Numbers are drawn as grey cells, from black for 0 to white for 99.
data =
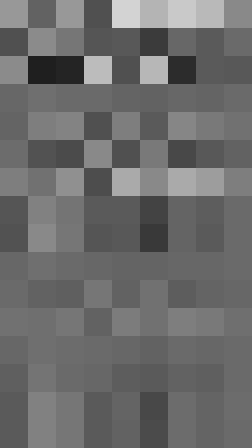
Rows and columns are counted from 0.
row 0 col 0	59
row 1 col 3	33
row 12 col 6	41
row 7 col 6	39
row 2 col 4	31
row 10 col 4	38
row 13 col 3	40
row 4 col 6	52
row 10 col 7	39
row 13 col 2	41
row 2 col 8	34
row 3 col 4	39
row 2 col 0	54
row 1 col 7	35
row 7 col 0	33
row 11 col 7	47
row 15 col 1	50
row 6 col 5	53
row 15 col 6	42
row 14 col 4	39
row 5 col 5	47
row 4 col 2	51
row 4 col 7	47
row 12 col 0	40
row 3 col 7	39
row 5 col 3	53
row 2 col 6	17
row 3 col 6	40
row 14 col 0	35
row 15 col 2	46
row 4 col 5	35
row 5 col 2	29

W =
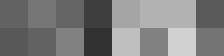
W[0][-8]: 38
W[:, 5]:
[69, 50]
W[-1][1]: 38
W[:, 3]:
[24, 19]
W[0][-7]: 46

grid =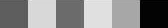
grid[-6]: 36
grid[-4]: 42
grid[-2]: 65
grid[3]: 87

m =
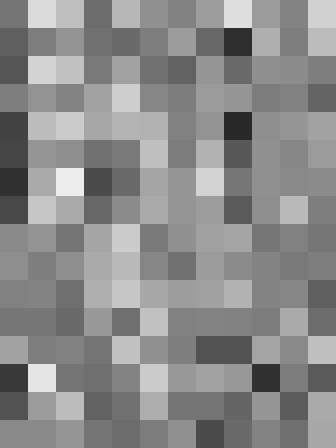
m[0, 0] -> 45
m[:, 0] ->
[45, 37, 33, 49, 26, 27, 19, 28, 53, 55, 50, 46, 63, 22, 32, 53]
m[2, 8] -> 41
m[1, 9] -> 68
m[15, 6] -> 56
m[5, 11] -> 60
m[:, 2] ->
[74, 57, 75, 51, 79, 55, 92, 66, 45, 55, 43, 41, 50, 45, 73, 58]
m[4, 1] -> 73
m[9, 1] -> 49
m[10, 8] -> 69
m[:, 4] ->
[71, 41, 63, 80, 70, 47, 41, 54, 79, 72, 77, 43, 75, 51, 44, 42]
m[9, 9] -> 51
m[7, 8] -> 35
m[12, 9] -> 64
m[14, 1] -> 60
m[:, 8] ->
[86, 18, 41, 58, 16, 34, 46, 35, 64, 54, 69, 50, 32, 59, 39, 41]
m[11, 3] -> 59
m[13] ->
[22, 89, 45, 43, 51, 79, 59, 63, 59, 19, 48, 35]
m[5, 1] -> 58
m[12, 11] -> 74
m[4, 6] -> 50
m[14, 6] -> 45
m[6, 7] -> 82
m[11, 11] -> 42
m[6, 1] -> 66
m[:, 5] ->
[56, 49, 44, 52, 69, 74, 64, 66, 47, 52, 65, 75, 56, 79, 67, 48]
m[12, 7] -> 32
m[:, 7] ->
[61, 40, 58, 60, 57, 69, 82, 61, 62, 60, 62, 51, 32, 63, 45, 29]
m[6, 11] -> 54
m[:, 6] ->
[50, 60, 38, 48, 50, 48, 58, 58, 56, 44, 61, 50, 49, 59, 45, 56]

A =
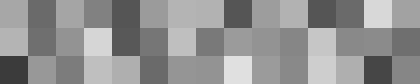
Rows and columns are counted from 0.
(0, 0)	65
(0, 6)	70
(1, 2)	57
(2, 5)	41
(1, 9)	57
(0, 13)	84
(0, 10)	69
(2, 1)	59
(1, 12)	53
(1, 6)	74
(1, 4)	34
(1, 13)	54
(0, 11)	33
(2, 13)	27

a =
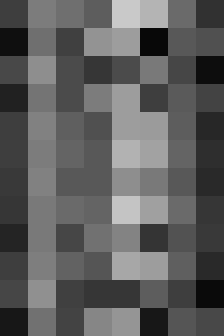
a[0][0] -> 24
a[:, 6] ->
[41, 34, 27, 35, 36, 39, 34, 41, 32, 37, 24, 33]
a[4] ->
[24, 50, 37, 31, 61, 60, 36, 15]
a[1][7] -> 31
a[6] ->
[22, 50, 34, 34, 55, 47, 34, 16]
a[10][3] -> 21
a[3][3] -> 48
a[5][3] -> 34
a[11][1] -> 44
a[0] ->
[24, 48, 43, 36, 78, 70, 41, 19]
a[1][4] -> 61
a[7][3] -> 39
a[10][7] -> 4
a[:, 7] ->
[19, 31, 5, 26, 15, 18, 16, 21, 22, 16, 4, 28]
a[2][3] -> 21
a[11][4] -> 58
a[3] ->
[13, 45, 29, 48, 61, 24, 35, 26]
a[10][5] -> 36
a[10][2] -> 25
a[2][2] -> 29
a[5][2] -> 39
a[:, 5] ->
[70, 3, 47, 24, 60, 63, 47, 62, 20, 61, 36, 9]
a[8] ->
[14, 47, 27, 44, 51, 20, 32, 22]

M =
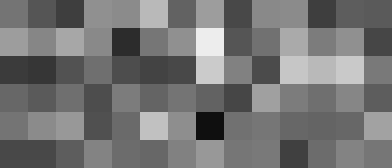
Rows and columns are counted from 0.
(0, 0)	45
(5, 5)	40
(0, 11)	24
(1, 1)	52
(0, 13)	35
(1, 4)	17
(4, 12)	40
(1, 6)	56
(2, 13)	47
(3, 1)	35
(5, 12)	51
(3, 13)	36
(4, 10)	40
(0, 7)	61
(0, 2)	24
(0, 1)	33
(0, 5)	72
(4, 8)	44
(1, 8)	33
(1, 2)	65
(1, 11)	48
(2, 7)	79
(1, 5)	46
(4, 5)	75
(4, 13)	63

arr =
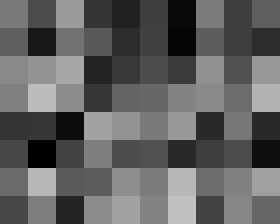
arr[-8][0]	47
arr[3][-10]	50
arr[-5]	[50, 73, 54, 21, 39, 40, 51, 53, 42, 69]
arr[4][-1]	16
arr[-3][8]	29
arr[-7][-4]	2
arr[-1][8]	52
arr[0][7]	48
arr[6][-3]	42
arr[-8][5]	24
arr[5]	[27, 0, 26, 49, 30, 31, 16, 24, 29, 6]
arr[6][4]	55
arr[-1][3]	54
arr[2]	[53, 57, 65, 14, 22, 30, 23, 56, 31, 59]
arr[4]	[20, 21, 5, 63, 57, 47, 59, 16, 46, 16]
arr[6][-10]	41
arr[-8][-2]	24
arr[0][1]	29
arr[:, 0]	[47, 37, 53, 50, 20, 27, 41, 28]
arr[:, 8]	[24, 24, 31, 42, 46, 29, 50, 52]
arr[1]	[37, 9, 44, 34, 17, 25, 2, 36, 24, 17]
